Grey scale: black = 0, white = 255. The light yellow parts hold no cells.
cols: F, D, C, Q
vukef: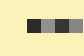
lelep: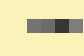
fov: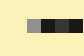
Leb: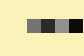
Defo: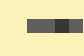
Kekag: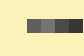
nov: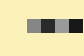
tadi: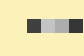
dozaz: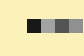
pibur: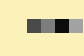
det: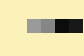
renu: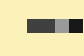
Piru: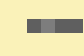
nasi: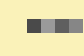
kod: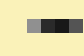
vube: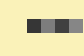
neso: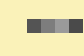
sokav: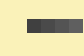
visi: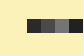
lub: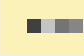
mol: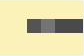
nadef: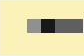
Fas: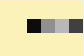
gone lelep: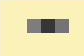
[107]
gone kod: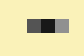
[42]
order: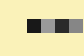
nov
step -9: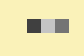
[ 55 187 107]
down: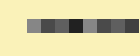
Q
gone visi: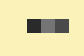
[33]

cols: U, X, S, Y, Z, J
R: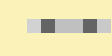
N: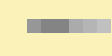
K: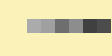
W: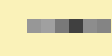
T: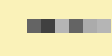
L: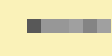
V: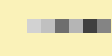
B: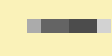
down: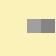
J
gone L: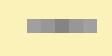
[88]
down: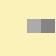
Z
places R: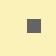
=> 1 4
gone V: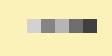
[192]
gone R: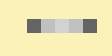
[201]

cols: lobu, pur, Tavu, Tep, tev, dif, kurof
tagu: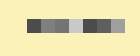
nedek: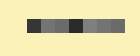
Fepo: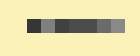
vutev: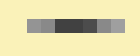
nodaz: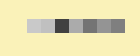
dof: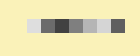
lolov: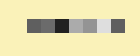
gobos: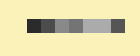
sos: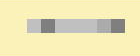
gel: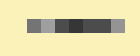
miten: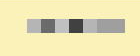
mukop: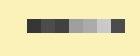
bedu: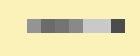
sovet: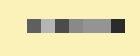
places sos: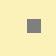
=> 1 6
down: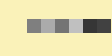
Tep
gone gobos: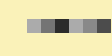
[85]
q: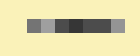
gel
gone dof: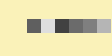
[213]

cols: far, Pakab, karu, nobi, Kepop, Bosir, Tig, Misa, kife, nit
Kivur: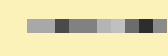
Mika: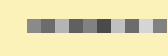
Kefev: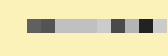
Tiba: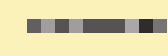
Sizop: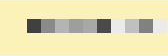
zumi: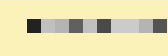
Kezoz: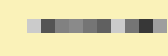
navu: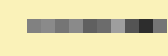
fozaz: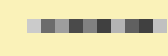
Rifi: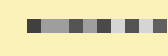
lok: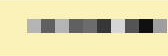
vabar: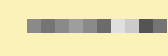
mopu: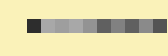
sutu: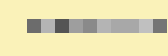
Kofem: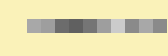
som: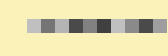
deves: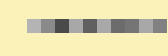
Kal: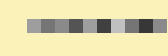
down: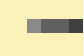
far
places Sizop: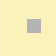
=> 2
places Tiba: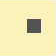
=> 2 4 5 6
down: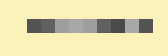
nobi
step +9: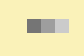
[126 167 212]
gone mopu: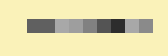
[147]
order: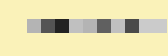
zumi

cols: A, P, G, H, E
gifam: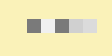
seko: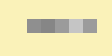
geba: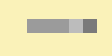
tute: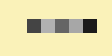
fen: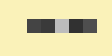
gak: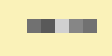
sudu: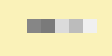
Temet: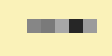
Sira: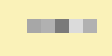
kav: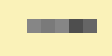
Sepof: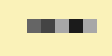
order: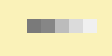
sudu
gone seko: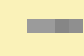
[197]
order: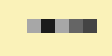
Sepof
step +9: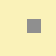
[152]
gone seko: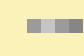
[143]
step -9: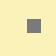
[113]
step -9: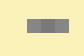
[125 113 125]

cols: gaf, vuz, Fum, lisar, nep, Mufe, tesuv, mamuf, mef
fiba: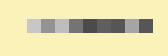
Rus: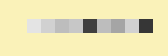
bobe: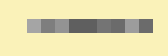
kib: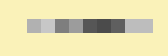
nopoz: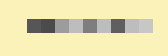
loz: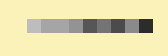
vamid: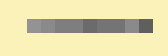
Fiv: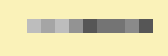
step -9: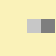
[190 117]
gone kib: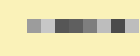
[177]
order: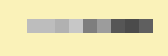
kib

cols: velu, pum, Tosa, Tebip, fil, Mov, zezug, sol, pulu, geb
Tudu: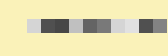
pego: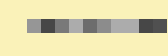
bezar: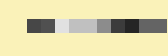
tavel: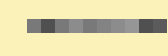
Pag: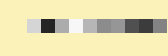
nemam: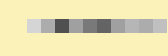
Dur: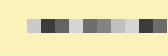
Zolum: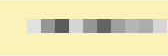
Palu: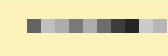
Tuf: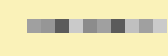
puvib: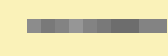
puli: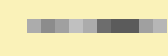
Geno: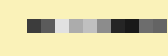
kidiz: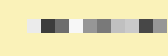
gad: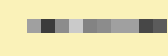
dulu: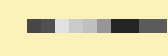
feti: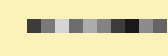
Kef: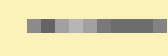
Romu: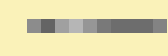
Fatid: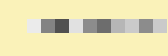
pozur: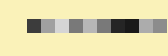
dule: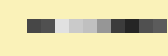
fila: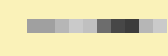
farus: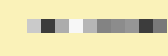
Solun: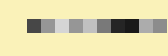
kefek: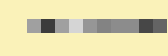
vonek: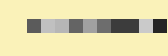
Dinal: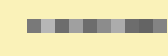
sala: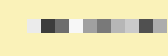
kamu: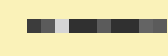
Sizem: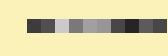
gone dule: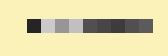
[225]
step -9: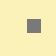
[112]
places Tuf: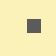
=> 2 6
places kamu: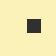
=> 3 4 6 7
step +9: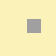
[169]
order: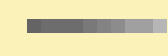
Kef

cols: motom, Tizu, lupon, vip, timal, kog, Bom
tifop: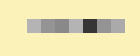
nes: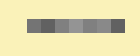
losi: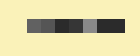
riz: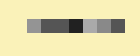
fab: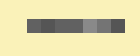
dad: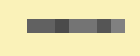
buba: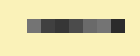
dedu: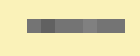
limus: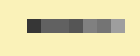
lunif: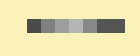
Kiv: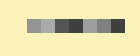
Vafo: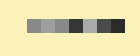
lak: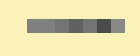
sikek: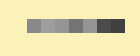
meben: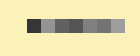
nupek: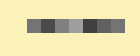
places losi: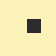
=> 2 5 6
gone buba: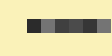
[106]
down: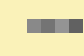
lupon

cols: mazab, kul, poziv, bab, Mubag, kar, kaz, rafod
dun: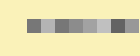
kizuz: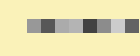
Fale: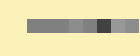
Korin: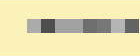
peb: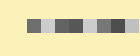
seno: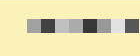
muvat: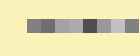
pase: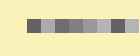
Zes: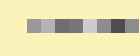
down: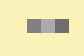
mazab
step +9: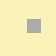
[180]

